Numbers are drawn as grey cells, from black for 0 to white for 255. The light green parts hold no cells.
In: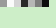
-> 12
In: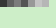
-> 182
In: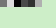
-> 176
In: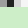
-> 245
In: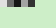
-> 50
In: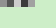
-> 161
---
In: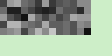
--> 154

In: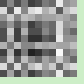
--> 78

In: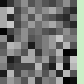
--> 126

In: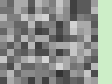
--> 139

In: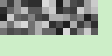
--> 89

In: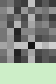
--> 46

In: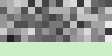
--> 80
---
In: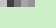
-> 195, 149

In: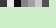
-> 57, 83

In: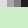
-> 221, 31

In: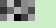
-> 90, 160

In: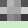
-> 96, 54

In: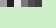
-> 161, 64

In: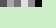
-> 85, 10

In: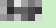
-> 162, 214
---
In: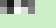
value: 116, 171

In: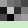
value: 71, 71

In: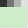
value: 224, 50

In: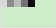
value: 13, 217

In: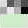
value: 77, 166

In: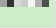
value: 77, 161

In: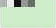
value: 108, 178

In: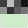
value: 22, 146

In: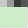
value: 86, 200

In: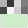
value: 125, 68
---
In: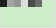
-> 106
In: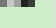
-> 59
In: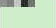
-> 115
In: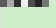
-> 117
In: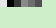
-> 80
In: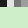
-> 157
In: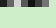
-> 116
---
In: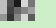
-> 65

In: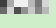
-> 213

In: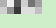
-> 146

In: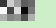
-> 69

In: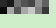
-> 168

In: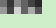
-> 67

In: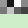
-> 196

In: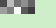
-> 127
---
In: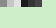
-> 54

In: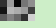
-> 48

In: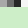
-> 39

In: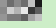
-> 164

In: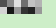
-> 35

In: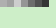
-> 80
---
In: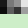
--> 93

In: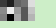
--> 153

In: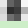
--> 47

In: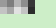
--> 225

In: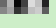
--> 192

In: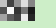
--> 52
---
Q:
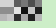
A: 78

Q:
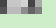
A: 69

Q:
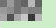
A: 183

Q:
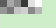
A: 224

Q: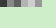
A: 206

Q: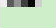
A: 5

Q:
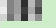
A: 183

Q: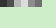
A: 140

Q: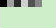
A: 83

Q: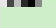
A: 5
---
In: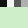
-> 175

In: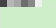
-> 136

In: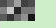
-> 52

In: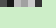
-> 79

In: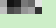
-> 48

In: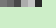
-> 105

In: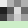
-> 90

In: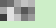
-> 99

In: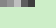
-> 134

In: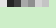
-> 143
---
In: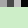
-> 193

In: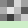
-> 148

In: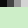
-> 155

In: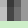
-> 111

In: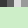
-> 221

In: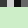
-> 17

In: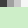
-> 203

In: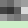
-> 118

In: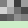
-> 142
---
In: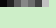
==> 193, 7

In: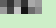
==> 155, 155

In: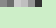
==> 51, 137

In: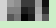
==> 16, 210

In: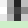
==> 190, 231

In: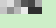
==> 170, 195

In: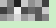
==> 63, 144

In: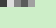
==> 161, 62
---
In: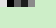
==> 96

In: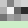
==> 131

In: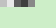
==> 93

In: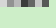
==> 101

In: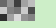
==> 63

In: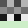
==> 181

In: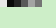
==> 89
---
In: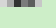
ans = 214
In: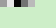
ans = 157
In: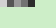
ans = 209
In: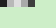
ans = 31
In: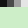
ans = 18
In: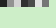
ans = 33
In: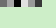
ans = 110
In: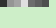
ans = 48
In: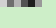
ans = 209
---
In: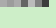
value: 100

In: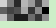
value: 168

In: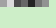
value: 103

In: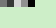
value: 213

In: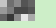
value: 71

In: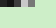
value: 61

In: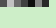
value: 64
